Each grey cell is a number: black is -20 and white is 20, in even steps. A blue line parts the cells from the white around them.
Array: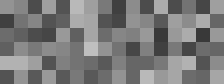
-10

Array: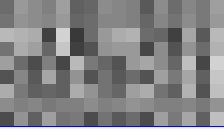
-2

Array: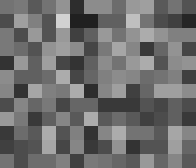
-8

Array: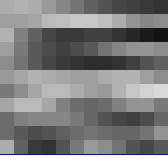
5

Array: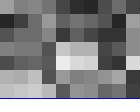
-14
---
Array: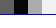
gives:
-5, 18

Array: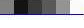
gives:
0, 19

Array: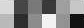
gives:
14, -17

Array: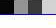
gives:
-19, 13

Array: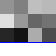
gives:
3, -8

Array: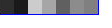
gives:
-13, 0

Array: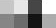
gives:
11, 7

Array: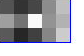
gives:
-7, 12
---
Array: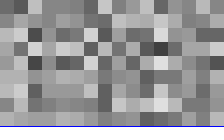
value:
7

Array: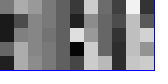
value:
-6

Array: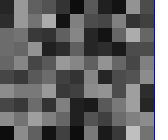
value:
-10

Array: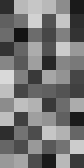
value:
-13

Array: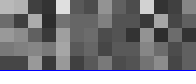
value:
-5
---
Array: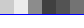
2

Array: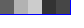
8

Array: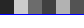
-3

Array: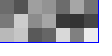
-4

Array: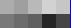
-3

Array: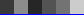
-14

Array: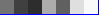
7

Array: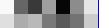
-1

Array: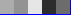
3

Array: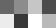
17
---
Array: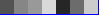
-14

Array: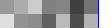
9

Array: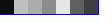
16

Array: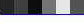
-2

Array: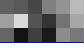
-16

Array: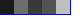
-11

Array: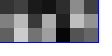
-19

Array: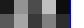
-11

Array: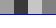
-11
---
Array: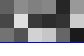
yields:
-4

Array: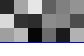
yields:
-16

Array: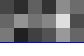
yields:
4

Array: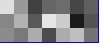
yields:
10

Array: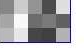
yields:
-10

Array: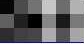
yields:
-7

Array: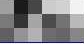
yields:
-4
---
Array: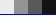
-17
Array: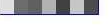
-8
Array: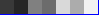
18
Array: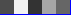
-4
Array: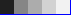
18
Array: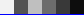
-18
